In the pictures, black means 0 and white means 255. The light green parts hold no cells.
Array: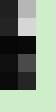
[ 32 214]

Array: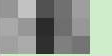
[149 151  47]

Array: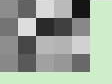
[141 221 184 151]

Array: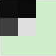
[ 14 223]

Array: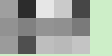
[159 129 190]

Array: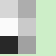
[214 202]

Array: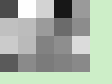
[ 75 188 130 129]
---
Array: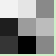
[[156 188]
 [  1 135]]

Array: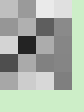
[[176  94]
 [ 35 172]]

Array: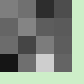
[[132  93]
 [ 69 124]]

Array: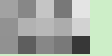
[[178 184]
 [ 94 135]]

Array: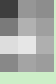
[[177 159]
 [230 175]]

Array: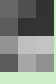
[[ 51  52]
 [191 195]]
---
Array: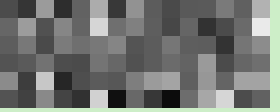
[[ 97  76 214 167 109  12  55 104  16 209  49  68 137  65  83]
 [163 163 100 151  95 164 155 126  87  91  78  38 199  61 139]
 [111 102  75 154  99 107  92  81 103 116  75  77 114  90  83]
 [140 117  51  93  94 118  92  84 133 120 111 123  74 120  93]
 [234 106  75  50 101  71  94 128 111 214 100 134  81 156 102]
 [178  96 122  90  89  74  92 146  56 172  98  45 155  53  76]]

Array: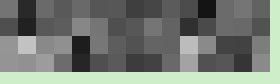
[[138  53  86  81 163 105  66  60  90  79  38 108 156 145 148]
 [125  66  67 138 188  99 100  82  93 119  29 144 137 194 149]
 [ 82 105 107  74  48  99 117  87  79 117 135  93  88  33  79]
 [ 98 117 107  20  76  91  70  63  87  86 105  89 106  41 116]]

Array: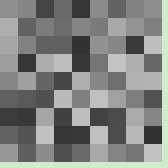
[[193 117 132 168 105  79 139  94 151]
 [ 50 183  76 191  55  53 192  84  98]
 [134 170  75  66 190  65 166  56  59]
 [ 81 125 161 191 128 186  80  89  96]
 [178 177 110 135 174  69 101 160 135]
 [102 175 195 117  54 190 172  53 157]
 [190  57 135 146  50  96  96 130 167]
 [128 147 169 122 133 108 124  98 175]
 [141 130  99 139  54 105  68 133 142]]

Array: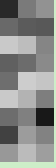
[[158 187 152]
 [130 156  65]
 [ 24 128 109]
 [126 179 201]
 [197 205 110]
 [138 108  96]
 [133 189 201]
 [ 88  91 105]
 [146 122  41]]

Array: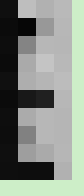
[[177  13  13  14]
 [182 170 158  15]
 [181 183 129  13]
 [181 183 171  14]
 [183  32  24  11]
 [188 181 174  16]
 [184 196 170  11]
 [182 183 132  13]
 [183 152   6  11]
 [185 177 190  15]]

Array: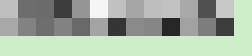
[[ 60 125 162  38 133 137  53 164 104 130 110 130 168]
 [199  80 168 194 190 165 193 245 149  60 108 109 191]]

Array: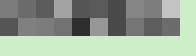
[[108  93 117  73 151  46 114 124 128  85]
 [195 125 134  73  89  86 163  92 108 123]]

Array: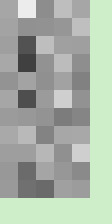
[[156 160 106 112 154]
 [138 151 165 107 152]
 [207 144 183 158 158]
 [168 167 131 185 169]
 [133 124 147 152 155]
 [146 207 155  78 166]
 [129 162 144 163 147]
 [142 188 146  64 168]
 [159 160 190  82 159]
 [191 150 146 145 163]
 [166 190 141 236 166]]
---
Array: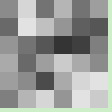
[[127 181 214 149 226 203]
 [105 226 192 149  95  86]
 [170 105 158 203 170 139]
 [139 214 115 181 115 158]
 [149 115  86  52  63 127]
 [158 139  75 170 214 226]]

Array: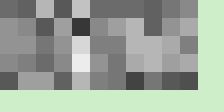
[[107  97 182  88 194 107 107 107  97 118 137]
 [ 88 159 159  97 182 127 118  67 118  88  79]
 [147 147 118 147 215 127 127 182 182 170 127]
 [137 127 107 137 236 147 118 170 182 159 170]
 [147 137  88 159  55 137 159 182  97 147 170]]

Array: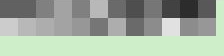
[[204 184 173 163 151 118 173 106 140 225 140 151]
 [ 97  97 128 163 128 184 106  78 118  66  44  88]]

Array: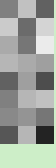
[[170 118 235]
 [203 107 212]
 [128 182 193]
 [182 170 159]
 [137 148 118]
 [128 193  97]
 [ 97 159  77]
 [ 86 182  35]]

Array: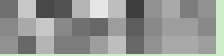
[[136 169 199 136 112 103 157  93 136 157 157 136]
 [145 103 180 124 124 157 190 103 145 169 169 157]
 [112 199  72  81 180 230 190  61 145 169 124 145]]

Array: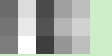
[[116 232  83 180 209]
 [107 220  74 159 190]
 [125 255  62 149 190]]
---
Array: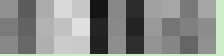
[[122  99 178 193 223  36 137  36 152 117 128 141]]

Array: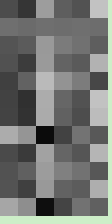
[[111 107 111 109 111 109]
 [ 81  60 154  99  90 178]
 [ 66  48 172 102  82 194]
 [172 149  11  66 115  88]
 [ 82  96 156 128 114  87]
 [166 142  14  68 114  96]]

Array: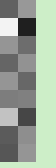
[[243  31]
 [101 146]
 [125 128]
 [ 91 142]]

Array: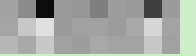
[[164 199 224 155 162 161 156 168 214 163]]

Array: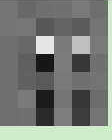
[[116 117  88  99  92 116]
 [112  95  24 125  55 112]
 [111 121  28 116  55 108]]

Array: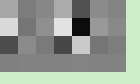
[[217 117 143 226  12 153 137]
 [128 130 129 129 131 130 130]]
